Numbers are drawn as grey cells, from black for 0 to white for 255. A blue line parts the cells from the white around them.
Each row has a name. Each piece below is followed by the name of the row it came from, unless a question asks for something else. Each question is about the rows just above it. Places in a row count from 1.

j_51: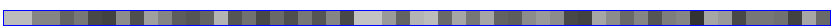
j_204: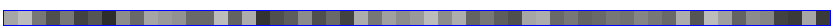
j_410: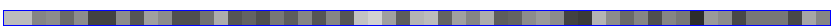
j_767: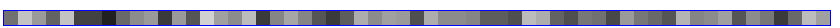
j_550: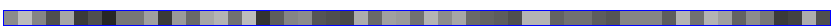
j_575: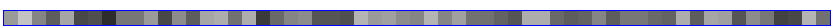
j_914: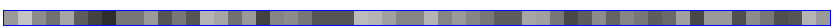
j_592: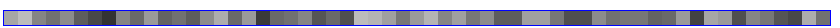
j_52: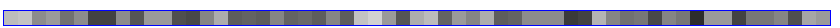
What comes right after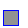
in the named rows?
[105]
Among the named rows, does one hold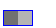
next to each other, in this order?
yes
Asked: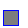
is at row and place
j_51, 48
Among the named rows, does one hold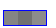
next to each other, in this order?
yes

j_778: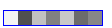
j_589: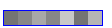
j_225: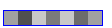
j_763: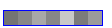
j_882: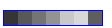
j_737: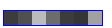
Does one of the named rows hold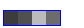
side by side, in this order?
yes
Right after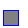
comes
[200]
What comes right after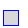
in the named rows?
[94]
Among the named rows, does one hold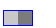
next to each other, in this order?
yes
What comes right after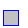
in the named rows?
[129]
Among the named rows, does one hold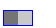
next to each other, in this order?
no
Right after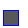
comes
[116]

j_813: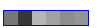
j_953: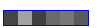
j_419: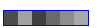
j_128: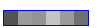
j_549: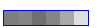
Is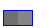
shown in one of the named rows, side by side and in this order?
yes
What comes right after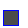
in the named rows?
[162]
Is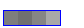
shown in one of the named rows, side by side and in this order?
no
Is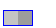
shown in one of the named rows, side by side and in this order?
yes
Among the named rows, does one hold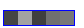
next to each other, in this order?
no
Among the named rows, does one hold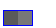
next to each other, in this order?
no

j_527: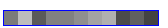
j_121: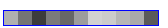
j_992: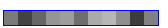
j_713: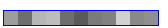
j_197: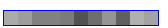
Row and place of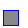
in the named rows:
j_713, 10
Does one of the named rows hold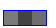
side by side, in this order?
no
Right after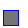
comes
[60]
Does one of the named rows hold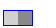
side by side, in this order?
yes
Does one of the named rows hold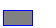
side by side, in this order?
yes

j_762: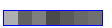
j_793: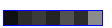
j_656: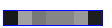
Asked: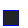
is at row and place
j_793, 4
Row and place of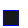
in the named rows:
j_656, 1
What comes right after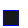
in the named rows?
[161]

